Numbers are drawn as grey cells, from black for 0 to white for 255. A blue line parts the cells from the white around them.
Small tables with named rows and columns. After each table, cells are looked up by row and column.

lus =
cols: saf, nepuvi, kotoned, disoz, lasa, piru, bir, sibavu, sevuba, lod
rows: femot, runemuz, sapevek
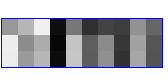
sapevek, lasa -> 198
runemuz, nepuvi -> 140
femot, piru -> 47
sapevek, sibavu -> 50
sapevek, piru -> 93
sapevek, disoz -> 11
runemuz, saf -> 237
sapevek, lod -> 84
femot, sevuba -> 146
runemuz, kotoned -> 172
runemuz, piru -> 94
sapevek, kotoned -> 183
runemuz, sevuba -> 162
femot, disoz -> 15
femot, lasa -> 120
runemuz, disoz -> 7
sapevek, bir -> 143
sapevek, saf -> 236
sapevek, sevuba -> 166
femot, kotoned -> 240

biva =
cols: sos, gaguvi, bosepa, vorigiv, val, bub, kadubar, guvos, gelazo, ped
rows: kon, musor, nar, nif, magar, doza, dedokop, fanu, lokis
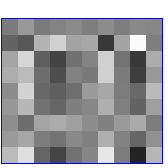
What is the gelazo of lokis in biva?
35
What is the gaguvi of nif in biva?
187
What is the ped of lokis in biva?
182
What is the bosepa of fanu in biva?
125
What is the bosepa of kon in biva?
122
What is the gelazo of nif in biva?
61
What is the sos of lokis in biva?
187
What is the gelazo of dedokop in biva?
170
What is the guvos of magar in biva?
124
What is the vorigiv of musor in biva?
209
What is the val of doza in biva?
127
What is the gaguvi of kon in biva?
153
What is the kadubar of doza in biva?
175

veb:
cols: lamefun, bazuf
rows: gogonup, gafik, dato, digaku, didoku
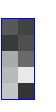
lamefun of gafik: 58
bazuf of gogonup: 67
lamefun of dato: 171
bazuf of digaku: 233
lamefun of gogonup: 88
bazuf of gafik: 79
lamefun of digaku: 185
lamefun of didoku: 197
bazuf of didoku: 52
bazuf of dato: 106
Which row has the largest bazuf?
digaku

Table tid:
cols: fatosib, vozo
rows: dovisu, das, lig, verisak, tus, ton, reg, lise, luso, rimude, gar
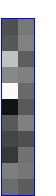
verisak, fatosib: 136
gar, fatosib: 108
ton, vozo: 89
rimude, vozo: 118
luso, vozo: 114
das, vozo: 129
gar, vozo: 93
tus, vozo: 105
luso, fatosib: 56
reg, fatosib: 89
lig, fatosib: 193
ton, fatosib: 18
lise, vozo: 79

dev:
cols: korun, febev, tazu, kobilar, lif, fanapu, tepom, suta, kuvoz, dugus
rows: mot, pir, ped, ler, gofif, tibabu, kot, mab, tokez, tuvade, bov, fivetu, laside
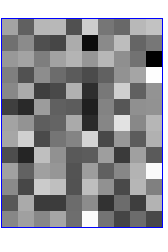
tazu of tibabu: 156
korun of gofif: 136
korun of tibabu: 63
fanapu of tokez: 92
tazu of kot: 94
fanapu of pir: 12
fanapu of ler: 75
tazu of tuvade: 160
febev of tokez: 37
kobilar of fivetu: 60
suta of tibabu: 86
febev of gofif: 171
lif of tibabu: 92
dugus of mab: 177
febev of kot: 147
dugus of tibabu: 146
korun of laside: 135

